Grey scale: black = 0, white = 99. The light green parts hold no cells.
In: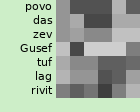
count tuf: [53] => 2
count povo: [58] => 1
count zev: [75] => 2
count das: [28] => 2
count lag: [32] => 1
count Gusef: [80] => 3

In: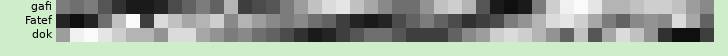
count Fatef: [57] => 2
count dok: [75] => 2
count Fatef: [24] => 3

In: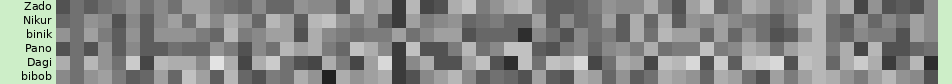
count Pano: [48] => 9
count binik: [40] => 7

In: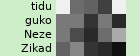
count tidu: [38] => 1
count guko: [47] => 3
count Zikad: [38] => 1

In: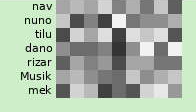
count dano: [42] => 3
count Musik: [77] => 2

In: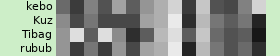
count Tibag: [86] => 3
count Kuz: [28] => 4

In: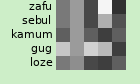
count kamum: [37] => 3
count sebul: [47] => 1

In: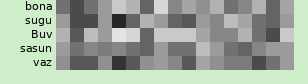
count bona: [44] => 3
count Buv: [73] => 1
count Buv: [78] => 4
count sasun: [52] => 3
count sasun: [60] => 5
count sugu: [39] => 3

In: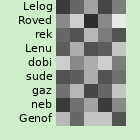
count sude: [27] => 0
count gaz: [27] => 1

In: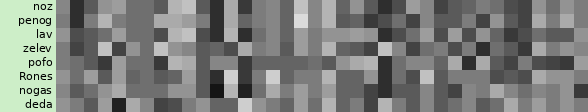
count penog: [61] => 1
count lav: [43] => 6
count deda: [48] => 8

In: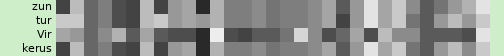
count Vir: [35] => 7
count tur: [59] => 5
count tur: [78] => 5

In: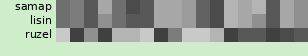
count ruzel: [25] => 5
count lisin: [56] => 3
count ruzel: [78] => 4

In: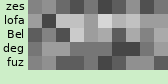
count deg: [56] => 0
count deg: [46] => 5
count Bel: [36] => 2
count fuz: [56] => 3
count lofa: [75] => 3
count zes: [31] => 2
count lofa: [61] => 4

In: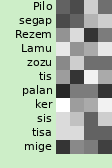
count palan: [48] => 2
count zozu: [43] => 2
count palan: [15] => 1
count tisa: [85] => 2

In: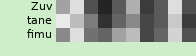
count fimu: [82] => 1
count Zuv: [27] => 0
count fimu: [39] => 2

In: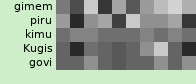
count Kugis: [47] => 0
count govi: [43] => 0
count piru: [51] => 0
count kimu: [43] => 6
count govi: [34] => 1

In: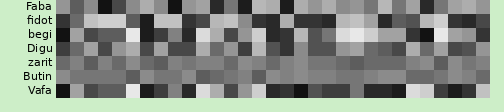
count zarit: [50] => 9
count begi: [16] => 2
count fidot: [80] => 3

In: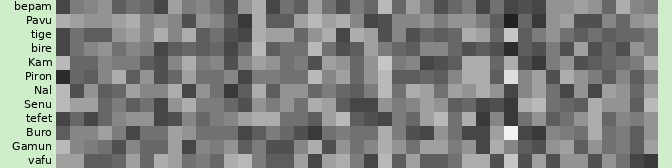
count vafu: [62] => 8
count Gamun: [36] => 4
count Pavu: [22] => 2
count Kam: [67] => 5
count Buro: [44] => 11

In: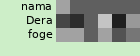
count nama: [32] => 0
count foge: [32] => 1
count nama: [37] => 5
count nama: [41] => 0
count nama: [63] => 1
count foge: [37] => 1
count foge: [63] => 3

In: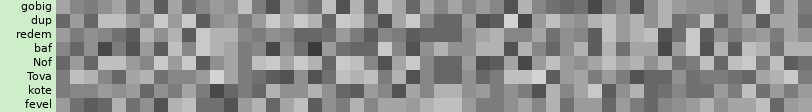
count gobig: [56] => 7
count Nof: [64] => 6
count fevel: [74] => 5
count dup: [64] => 5
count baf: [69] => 11
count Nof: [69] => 3

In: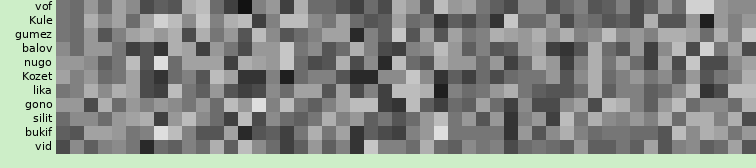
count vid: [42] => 8
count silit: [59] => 8

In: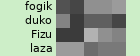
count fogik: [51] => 0
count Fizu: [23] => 2
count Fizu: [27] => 0
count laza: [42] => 1
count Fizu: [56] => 1
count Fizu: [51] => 1
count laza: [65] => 0

